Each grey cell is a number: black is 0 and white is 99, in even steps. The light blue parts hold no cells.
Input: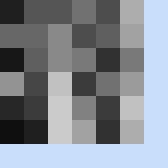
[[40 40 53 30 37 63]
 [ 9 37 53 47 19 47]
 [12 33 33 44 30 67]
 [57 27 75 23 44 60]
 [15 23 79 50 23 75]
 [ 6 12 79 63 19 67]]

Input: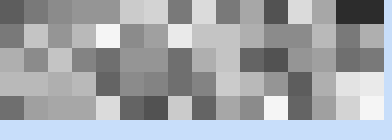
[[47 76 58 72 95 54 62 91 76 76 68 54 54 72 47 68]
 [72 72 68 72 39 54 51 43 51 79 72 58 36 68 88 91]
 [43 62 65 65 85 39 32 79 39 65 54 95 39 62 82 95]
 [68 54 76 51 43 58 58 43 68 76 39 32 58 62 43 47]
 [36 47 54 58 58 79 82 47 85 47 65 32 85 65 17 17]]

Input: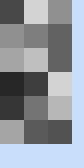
[[28 82 56]
 [64 74 38]
 [56 49 38]
 [21 45 71]
 [64 35 32]
 [15 24 82]]

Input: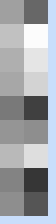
[[75 98]
 [68 89]
 [72 86]
 [65 82]
 [58 55]
 [62 40]
 [55 33]
 [47 25]
 [51 21]]

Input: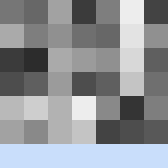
[[72 80 69 92 53 20 49]
 [63 53 69 76 26 30 34]
 [66 49 56 43 40 88 56]
 [46 40 63 23 49 92 26]
 [30 37 60 30 37 76 43]
 [23 17 66 60 56 84 37]]

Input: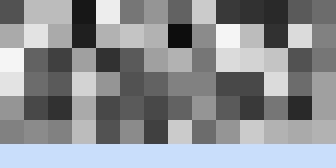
[[66 88 66 12 69 76 69  5 54 95 73 19 85 50]
 [32 73 73  9 92 46 58 38 79 22 19 16 35 42]
 [50 54 50 73 32 54 25 79 42 58 79 69 66 69]
 [88 42 35 82 58 32 38 50 50 28 28 85 42 62]
 [95 38 25 62 19 35 62 69 46 85 82 76 32 46]
 [58 28 19 66 28 35 28 38 58 35 22 46 16 62]]
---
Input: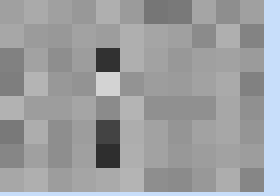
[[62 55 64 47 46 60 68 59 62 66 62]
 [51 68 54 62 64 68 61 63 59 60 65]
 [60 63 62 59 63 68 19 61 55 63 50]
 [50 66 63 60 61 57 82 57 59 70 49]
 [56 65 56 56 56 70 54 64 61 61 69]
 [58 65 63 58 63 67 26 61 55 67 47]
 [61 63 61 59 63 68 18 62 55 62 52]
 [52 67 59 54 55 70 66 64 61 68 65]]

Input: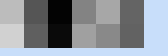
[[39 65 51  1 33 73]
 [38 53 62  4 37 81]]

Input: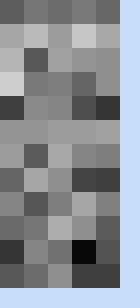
[[40 47 42 46 36]
 [65 77 60 72 64]
 [55 57 62 34 70]
 [55 39 49 47 80]
 [21 30 52 53 24]
 [62 60 60 57 58]
 [49 52 65 35 60]
 [24 26 55 64 39]
 [50 64 49 33 52]
 [35 56 67 46 41]
 [32  3 44 52 21]
 [25 25 56 42 34]]

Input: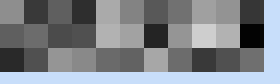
[[21 57 62 44 34 51 66 18 37 22 55]
 [ 1 69 80 58 14 63 69 31 29 42 37]
 [43 31 22 42 65 38 41 53 58 31 16]]

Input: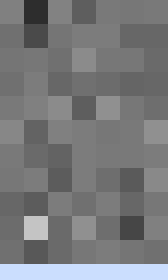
[[47 46 47 37 51 17 50]
 [40 40 48 48 45 29 44]
 [41 46 46 54 44 46 45]
 [40 39 42 44 40 48 44]
 [43 46 56 37 54 50 47]
 [56 47 46 48 50 38 52]
 [48 47 47 48 38 41 47]
 [53 35 43 48 36 48 46]
 [46 40 48 44 48 36 40]
 [50 27 43 56 41 76 42]
 [44 45 48 46 41 34 44]]

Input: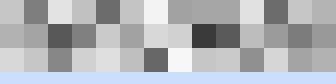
[[70 77 42 87 65 65 63 94 76 42 75 88 49 77]
 [59 48 60 73 35 23 81 84 63 78 50 34 64 69]
 [69 64 83 56 79 77 96 40 74 86 81 52 77 84]]
